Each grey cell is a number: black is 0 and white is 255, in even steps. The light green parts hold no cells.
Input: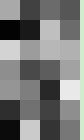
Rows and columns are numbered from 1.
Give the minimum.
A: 3
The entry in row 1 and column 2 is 65
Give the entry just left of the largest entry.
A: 40
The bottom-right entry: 119
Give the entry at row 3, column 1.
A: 211
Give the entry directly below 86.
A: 107
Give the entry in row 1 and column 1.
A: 169
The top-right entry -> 86

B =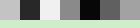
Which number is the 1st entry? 195
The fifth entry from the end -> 240
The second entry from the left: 40

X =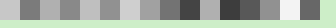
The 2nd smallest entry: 68
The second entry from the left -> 123
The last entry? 103
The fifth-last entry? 61
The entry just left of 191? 137

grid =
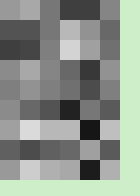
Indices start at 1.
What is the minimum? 22
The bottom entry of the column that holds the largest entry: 205
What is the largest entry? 218
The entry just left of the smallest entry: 184
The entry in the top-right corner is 133
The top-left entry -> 153
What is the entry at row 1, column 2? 168
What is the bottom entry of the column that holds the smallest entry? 28
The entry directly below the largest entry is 76
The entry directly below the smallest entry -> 160
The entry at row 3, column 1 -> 63
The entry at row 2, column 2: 83
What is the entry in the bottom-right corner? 176
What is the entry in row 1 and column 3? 119
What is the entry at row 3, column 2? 69

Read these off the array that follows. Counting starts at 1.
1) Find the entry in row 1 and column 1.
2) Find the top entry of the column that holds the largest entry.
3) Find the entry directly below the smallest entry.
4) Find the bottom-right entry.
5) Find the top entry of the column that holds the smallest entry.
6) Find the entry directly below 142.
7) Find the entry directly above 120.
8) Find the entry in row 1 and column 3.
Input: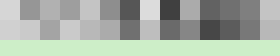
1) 214
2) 220
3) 106
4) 184
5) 64
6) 171
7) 127
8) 177

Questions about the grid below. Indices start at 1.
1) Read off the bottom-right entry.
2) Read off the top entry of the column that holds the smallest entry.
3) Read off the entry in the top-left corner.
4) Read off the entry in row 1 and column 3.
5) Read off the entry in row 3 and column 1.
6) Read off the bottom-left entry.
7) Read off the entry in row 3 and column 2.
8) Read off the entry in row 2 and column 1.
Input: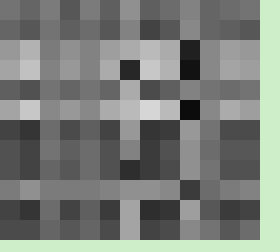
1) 108
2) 130
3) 115
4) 123
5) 152
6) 75
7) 178
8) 101
